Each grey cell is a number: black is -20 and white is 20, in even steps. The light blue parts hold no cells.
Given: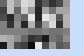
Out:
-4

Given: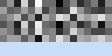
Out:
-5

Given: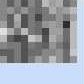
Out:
1

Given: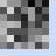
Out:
11

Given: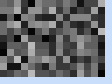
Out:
-3
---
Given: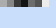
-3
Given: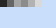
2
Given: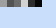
13
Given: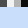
18
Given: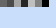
10
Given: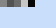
-3
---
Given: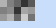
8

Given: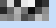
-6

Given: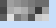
-7

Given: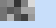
0

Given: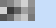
-1

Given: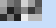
7

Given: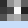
-13

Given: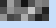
-13

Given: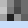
9

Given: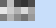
-4
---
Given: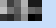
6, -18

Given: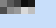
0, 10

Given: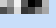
12, 6

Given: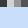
-11, -7

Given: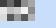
-10, 8

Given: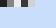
-15, 13

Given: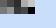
-5, -19

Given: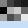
0, 16

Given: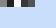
1, -7
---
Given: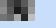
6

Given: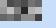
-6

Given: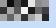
8

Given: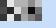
-10

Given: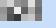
-11

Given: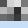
-11

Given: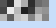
11

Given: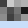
-4
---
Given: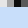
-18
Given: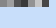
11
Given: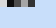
6
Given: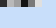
-1
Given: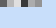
7
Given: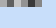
-11
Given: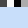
-19
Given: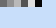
15
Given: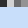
-3
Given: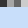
-4
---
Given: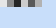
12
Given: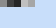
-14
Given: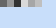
14
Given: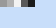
18
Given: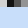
-17
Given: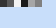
-16
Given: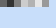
8
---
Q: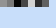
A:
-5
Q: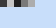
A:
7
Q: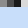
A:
14
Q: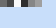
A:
5
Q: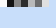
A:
15
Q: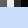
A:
-19
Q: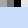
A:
16
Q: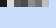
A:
10
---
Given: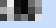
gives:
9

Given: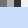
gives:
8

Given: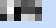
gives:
9

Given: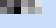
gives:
-7

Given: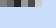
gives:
-4

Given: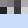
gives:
11

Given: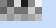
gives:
4

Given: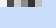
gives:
-8
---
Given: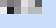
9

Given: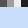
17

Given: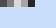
6

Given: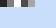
-8

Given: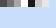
12

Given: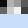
18
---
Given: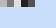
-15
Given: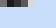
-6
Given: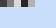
-14
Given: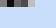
-8
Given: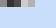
12
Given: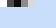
2
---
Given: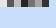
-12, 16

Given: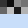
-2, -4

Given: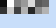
-4, -12

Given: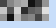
3, 3

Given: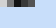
-7, 13

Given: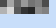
-8, 8

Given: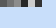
-12, -6

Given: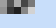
-1, 3

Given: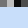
-8, -2

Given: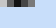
-1, 11
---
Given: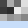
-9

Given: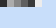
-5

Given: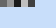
-4

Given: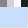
13

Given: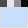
2

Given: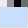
3

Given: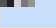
-1

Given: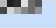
-9
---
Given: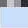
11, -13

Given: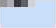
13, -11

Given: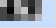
11, -19

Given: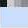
12, -16

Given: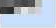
15, -13

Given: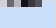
13, -17

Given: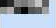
11, -19

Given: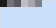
10, -16
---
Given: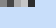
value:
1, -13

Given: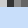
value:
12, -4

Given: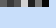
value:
-5, -19

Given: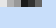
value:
16, -4

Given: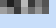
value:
-5, -5

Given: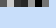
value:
-6, -2

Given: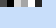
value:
-8, -14

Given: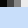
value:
-19, 17

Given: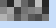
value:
-4, -2
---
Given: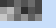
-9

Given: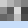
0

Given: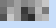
11

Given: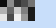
-2

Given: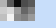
-6

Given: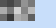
-1

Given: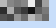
5

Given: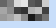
12

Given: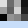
-17
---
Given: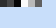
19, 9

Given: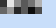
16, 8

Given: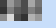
14, 8

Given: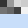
18, 14

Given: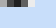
17, 7

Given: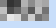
16, 14

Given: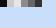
16, 12
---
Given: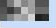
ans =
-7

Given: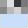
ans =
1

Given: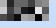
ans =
12

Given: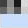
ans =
-4

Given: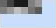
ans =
0

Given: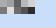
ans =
-1

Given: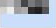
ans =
13

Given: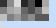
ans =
0

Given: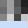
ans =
-3

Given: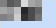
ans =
6
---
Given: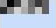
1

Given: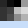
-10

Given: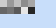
-2

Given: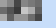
-7

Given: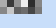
11

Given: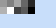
20
